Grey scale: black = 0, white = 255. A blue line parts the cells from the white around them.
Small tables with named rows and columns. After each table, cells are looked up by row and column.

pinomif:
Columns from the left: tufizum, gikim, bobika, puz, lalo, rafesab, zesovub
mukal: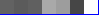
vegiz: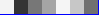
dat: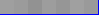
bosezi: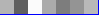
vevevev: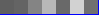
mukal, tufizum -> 98
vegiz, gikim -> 52
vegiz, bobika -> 119
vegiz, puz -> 165
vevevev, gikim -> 100
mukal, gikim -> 91
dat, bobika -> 146
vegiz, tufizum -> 243
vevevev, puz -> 184
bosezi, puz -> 171
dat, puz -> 157
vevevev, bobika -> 132
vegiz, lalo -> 245
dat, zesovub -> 154
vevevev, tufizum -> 95
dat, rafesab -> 160
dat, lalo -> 150
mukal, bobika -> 96

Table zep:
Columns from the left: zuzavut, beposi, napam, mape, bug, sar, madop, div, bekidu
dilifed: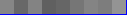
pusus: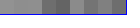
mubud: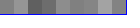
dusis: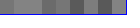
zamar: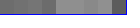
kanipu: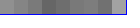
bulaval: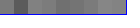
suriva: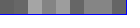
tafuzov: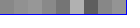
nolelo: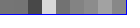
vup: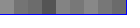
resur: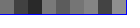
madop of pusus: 116
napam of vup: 108
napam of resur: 41
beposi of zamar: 113
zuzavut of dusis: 118
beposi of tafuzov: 145
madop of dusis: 125
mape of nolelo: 216
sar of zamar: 143
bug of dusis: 118
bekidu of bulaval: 131
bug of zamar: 143

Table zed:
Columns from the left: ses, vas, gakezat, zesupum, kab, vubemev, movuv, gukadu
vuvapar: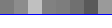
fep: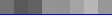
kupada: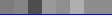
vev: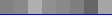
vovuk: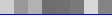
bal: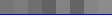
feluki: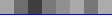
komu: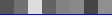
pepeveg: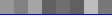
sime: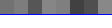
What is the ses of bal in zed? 118
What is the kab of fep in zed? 146
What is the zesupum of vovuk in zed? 110
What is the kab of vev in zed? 137
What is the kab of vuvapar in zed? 125
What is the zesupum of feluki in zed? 121
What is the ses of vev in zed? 130
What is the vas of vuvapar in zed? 140
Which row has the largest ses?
vovuk

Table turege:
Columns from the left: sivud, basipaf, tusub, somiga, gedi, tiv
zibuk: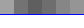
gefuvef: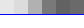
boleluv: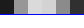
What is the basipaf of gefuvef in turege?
220
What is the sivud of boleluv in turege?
27
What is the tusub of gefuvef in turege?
177
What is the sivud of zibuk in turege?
162
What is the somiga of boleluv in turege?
211
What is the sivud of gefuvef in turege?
231
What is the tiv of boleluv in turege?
48
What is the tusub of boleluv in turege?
218
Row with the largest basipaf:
gefuvef

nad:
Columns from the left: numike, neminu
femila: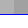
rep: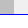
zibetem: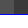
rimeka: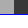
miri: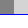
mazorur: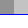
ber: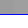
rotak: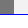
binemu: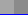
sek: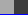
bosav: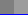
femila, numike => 178
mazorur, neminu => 195
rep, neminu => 240
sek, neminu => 61
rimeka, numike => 172
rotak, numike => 118
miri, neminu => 212
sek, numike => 170
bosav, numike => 127
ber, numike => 156
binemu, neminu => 139
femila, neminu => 161
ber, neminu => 159
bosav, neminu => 156
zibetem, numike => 81

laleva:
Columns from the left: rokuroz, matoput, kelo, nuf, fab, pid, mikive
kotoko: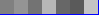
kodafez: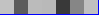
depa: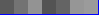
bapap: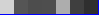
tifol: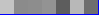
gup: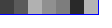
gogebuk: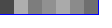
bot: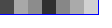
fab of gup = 125
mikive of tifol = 110
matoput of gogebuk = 174
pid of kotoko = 90
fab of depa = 100
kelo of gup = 177
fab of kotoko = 103
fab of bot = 135
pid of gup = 41
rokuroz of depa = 90

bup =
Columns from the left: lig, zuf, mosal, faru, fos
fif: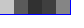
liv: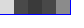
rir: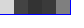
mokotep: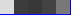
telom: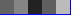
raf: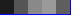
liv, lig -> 219
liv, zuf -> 73
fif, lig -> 200
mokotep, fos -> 120
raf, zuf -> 85
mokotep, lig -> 220
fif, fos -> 133
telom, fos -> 187
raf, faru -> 154
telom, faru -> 95
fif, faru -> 63
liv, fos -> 139
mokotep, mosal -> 56
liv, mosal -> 58
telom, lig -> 98
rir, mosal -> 51
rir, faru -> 58
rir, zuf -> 67
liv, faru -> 72

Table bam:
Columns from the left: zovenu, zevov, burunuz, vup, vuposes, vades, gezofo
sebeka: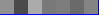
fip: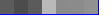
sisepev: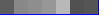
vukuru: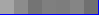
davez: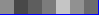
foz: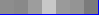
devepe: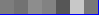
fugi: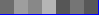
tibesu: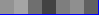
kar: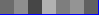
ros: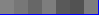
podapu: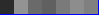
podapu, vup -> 96
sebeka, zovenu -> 145
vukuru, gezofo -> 112
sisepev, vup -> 151
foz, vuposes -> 154
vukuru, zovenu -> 166
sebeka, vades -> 106
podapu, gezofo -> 128
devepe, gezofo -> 120
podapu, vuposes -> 122
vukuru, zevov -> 140
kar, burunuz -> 70
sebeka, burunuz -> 171

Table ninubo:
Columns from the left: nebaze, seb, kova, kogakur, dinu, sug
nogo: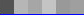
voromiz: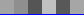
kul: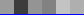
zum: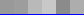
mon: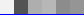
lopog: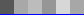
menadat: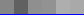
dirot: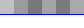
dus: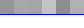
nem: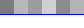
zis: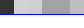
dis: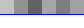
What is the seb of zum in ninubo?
157
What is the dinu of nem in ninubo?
140
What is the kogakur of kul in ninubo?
130
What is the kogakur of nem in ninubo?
208
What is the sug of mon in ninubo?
149
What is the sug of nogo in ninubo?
159
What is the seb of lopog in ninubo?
168
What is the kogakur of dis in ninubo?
165

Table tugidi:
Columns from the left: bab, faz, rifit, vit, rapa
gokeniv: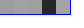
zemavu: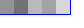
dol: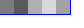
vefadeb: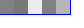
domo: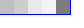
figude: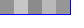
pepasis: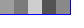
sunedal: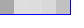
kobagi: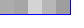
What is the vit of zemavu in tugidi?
163
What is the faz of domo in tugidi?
205
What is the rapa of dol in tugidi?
162
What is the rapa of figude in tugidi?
150
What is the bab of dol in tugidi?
124
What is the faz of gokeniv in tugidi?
161
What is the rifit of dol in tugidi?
175
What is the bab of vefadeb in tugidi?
129
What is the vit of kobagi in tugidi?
183
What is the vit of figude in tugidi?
185
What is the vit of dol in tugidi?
216
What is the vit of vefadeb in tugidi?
129
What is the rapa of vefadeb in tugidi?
181
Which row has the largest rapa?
zemavu

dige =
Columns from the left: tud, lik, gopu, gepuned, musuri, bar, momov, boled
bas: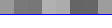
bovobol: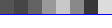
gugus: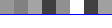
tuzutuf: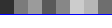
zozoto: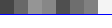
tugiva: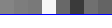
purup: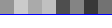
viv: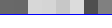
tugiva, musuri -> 104
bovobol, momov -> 55
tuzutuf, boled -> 110
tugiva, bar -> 58
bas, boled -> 157
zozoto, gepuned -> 135
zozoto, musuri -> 79
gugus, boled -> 160
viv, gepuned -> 213
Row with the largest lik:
purup

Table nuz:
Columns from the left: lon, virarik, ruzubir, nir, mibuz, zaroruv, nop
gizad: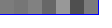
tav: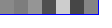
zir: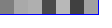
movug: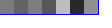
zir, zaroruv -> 64
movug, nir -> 87
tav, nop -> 132
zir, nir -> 74
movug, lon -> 123
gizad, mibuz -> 152
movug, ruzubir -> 126
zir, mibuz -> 184

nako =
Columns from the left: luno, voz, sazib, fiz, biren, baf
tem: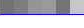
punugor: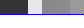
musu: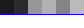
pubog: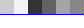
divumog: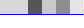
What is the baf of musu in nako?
186
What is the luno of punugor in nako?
51
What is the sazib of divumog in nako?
86
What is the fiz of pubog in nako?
98
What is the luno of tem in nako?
114
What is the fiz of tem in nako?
154
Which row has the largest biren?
pubog

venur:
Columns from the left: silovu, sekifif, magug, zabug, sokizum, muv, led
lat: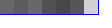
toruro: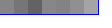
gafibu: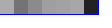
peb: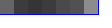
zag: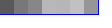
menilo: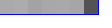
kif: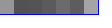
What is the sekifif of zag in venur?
120
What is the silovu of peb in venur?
101
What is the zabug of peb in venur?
60
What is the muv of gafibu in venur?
167
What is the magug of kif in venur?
84
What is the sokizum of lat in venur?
71
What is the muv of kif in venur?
93
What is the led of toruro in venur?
164
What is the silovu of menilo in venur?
170
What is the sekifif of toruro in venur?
118
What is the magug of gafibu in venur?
139
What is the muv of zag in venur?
193
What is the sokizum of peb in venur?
74
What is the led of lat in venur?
209
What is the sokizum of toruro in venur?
131
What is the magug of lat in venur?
104
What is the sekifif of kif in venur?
82
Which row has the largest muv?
zag

